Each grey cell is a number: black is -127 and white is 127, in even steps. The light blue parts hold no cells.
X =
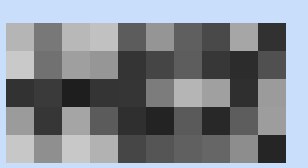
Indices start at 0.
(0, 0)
53
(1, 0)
73
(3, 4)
-80
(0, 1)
-7
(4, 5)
-42
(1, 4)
-75
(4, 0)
71
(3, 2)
37
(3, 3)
-36
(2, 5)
-3
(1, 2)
31
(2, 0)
-77
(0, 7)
-54
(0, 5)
21
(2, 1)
-69

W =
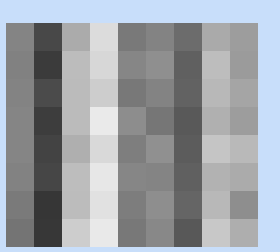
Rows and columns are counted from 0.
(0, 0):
4
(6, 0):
-5
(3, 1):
-66
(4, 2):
47
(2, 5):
3
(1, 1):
-68
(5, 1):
-57
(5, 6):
-31
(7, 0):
-11
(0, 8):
29
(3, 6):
-38
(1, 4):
6
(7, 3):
105
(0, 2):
43
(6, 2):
60
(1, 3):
87
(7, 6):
-39
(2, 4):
-7
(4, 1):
-60
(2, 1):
-52

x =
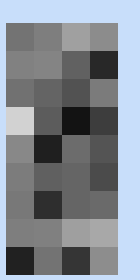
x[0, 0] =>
-12
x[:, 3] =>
[12, -87, -4, -66, -43, -52, -21, 40, 13]
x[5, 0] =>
-3
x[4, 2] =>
-19
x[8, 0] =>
-94
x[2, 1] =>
-27
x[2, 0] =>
-14
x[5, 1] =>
-31
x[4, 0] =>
8

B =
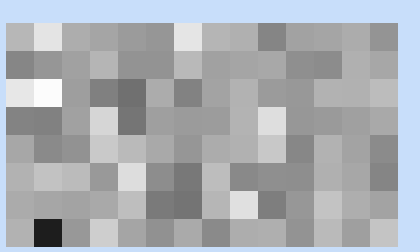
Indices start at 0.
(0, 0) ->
55
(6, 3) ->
41
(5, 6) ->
-7
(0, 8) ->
48
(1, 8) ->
37
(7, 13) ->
68
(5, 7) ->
61
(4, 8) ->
49
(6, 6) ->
-11
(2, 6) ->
2
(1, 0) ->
6
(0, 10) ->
34
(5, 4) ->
93
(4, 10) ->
7
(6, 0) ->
43
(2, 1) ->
124
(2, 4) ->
-15
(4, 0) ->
39
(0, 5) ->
22
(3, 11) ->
26
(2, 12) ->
49
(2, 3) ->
0
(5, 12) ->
39
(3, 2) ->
33
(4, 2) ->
18
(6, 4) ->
62
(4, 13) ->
11
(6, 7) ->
54
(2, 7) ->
35
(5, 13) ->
5
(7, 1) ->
-98
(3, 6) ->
27
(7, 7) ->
10
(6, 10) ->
23

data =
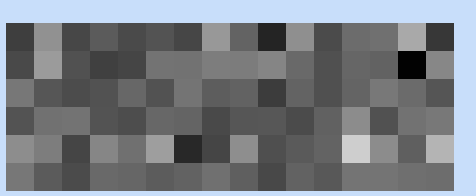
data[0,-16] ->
-65
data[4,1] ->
-2
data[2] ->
[-8, -41, -51, -45, -24, -45, -11, -34, -29, -67, -28, -47, -27, -7, -20, -42]
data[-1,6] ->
-29
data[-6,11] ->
-52
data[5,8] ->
-32
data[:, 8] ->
[-28, -3, -29, -41, 14, -32]
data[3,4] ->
-50
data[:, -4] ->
[-19, -25, -27, 12, 78, -11]
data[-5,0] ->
-54
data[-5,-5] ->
-47
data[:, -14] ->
[-56, -46, -51, -12, -58, -52]
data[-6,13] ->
-15
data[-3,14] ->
-13
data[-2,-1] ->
52
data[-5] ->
[-54, 27, -46, -63, -58, -12, -13, -2, -3, 5, -22, -47, -25, -29, -125, 7]
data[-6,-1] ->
-72
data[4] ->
[13, -2, -58, 6, -15, 30, -87, -58, 14, -48, -37, -28, 78, 12, -32, 52]
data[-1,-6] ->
-29
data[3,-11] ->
-24
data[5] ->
[-8, -36, -52, -22, -25, -35, -29, -15, -32, -55, -29, -39, -11, -11, -16, -18]
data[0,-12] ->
-53

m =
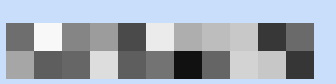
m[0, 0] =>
-17
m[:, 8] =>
[72, 83]
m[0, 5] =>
107
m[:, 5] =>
[107, -12]
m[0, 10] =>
-21
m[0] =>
[-17, 120, 5, 28, -53, 107, 46, 61, 72, -72, -21]
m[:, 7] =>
[61, -26]

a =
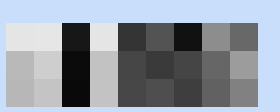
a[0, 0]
101
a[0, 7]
13
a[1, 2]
-116
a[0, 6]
-110
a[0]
[101, 102, -104, 101, -75, -44, -110, 13, -23]
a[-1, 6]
-65
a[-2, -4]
-69
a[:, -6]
[101, 66, 67]

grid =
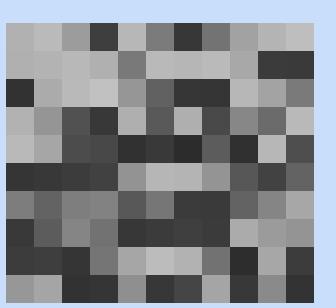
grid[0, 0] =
49
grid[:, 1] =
[58, 51, 43, 21, 38, -71, -28, -35, -65, 37]
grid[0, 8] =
34
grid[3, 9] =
-20
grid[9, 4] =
15
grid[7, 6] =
-64
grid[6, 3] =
2
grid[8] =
[-67, -65, -74, -10, 38, 60, 50, -13, -82, 39, -67]
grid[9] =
[23, 37, -77, -74, 15, -72, -58, 37, -71, 10, -76]
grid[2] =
[-77, 43, 57, 65, 22, -30, -73, -74, 55, 35, -5]
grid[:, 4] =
[55, -6, 22, 47, -78, 19, -39, -72, 38, 15]
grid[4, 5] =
-70
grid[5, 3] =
-62
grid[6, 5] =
-9
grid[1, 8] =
40
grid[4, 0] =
57
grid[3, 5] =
-38
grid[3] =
[50, 21, -46, -71, 47, -38, 47, -54, 7, -20, 57]
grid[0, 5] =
-4
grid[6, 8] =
-28
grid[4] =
[57, 38, -51, -55, -78, -70, -83, -35, -79, 55, -49]
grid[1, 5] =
57
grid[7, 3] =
-13

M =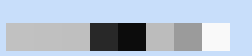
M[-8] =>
65
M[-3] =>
60
